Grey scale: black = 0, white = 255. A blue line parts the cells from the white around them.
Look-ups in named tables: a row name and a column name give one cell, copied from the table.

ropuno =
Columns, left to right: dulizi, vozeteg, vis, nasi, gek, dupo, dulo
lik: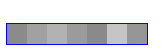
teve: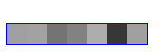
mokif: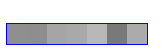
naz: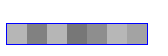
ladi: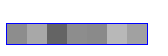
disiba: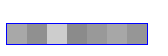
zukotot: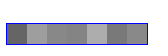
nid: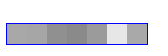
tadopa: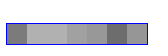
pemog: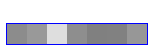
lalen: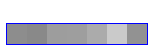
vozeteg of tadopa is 177
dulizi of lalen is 141
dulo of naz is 163
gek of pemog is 128
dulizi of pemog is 140
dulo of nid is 169
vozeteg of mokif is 142
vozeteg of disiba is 144
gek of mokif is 184
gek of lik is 138
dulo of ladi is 161
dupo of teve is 55
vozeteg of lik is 161
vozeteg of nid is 166

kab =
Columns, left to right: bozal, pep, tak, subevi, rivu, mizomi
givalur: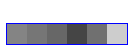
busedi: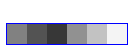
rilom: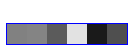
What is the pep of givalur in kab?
118
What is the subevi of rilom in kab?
226
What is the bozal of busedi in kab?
129
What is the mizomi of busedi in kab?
244
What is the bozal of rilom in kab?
129
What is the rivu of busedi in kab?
194
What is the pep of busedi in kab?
83
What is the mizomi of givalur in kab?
205
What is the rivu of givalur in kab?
112
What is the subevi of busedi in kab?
145
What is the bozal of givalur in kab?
132
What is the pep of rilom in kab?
132
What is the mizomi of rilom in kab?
79
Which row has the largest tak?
givalur

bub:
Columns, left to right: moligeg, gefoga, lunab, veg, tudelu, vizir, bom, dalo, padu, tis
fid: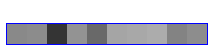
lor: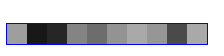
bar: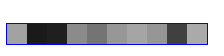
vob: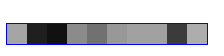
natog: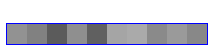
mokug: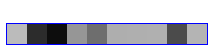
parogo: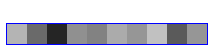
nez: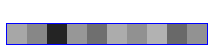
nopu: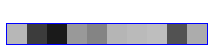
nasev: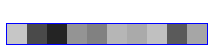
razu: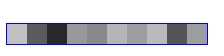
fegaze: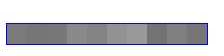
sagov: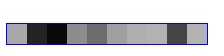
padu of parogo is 90
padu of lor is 74
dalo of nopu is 190
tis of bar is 170
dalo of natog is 138
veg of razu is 152
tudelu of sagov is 109
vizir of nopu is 181
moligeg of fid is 137
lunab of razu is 40
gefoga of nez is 135
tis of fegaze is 118
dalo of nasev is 192
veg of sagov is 141
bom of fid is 168
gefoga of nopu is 60
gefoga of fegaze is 118
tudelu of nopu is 132
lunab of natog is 91
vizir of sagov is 160

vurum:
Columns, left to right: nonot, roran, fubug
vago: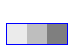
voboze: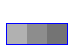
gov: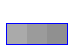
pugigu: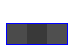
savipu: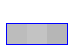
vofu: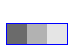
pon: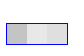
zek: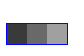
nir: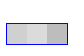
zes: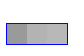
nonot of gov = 170
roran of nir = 219
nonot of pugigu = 75
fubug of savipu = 182
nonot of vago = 235
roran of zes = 179
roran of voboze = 141
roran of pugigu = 57
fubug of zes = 184
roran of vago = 190
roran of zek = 105
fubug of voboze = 116
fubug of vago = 127

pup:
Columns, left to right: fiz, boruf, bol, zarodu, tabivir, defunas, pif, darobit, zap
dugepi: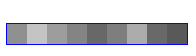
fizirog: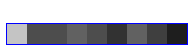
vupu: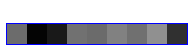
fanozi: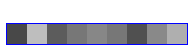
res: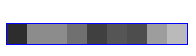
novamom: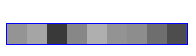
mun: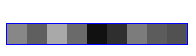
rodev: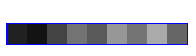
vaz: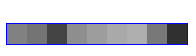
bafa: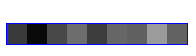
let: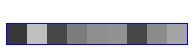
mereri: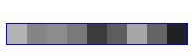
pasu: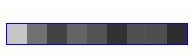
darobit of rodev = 170
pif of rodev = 115
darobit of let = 139
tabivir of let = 142
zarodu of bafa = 109
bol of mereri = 140
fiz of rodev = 33
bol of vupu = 25
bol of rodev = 67
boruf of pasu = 113
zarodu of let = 124
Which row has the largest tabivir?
novamom

